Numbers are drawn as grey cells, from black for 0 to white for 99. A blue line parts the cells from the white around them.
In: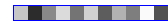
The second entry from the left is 17
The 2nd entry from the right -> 97
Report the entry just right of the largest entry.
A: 32

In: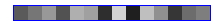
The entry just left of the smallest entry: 82
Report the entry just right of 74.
56
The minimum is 12

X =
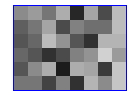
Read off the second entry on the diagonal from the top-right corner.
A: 43
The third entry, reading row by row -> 46
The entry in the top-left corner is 54
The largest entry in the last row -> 77
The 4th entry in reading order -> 67
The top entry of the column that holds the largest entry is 29
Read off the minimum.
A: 11
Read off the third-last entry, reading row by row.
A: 70
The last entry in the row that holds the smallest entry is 77
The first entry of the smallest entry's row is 33
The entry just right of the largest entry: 60
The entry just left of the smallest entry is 67
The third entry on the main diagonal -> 73
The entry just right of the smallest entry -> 67

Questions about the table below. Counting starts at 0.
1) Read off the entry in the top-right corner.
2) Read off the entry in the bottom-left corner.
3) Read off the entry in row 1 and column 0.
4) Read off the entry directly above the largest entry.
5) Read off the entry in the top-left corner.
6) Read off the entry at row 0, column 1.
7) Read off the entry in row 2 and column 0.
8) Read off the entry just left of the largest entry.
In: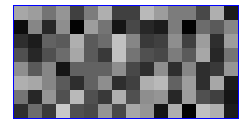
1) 11
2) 18
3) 5
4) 31
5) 65
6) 61
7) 18
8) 22

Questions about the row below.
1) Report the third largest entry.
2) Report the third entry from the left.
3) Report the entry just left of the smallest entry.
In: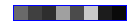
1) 41
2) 18
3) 11

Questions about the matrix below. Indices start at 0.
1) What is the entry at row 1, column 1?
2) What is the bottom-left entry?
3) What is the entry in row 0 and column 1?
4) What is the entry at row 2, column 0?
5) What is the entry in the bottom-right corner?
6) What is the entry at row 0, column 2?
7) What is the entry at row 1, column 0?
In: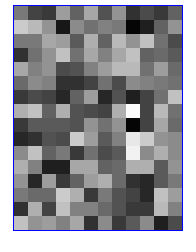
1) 72
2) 75
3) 26
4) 47
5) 29
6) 22
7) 79

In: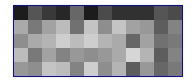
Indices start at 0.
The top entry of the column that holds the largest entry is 19
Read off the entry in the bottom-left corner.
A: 59
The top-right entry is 29
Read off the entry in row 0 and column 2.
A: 22
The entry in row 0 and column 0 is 11
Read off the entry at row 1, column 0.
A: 66
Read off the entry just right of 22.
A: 15
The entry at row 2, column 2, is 70
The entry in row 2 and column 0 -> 55
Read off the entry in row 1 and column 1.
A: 47
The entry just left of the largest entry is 66
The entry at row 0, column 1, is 33
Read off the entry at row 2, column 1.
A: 66

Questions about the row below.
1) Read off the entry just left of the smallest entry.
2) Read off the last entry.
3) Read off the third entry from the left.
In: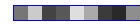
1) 23
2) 55
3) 26

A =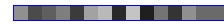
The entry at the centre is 16
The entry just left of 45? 12

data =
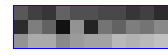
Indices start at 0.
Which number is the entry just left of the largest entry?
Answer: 72
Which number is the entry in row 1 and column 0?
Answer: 17
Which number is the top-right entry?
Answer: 17
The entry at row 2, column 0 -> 57
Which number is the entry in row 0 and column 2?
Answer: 21
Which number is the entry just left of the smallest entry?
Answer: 38
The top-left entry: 34
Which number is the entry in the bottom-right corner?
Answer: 75
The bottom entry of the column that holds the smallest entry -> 53
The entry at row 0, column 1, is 25

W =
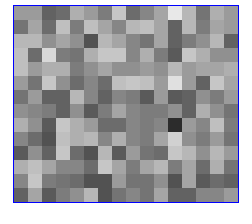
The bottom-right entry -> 60
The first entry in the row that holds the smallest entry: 68
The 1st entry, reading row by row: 60
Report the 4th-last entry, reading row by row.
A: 38
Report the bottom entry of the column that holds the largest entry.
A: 38
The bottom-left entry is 38
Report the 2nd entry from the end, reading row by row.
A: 52
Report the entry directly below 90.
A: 38
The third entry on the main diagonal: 56
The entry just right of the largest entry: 71
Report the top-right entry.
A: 60
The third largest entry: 84
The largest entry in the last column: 68
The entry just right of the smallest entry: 60
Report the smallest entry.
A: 17
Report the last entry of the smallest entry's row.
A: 48
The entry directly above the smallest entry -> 56
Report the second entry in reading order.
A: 60
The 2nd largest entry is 87
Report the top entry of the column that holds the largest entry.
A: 90
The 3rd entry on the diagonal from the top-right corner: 56
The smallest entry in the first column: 35
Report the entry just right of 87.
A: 60
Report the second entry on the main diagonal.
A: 64
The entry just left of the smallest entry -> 52
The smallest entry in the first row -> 38

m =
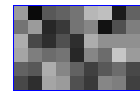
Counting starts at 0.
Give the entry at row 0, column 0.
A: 60
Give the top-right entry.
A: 38
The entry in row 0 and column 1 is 4
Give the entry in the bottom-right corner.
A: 25
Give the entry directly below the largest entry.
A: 42
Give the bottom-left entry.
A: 28
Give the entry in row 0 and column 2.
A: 34
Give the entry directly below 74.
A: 7
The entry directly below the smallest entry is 60
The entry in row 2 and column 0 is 67
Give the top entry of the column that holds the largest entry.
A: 11
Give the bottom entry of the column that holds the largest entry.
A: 49

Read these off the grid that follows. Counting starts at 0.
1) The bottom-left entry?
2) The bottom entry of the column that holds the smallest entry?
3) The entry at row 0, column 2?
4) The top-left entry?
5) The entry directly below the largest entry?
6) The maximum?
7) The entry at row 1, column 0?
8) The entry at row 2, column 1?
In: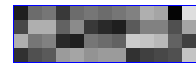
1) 19
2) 31
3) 46
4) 12
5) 64
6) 86
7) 28
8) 46
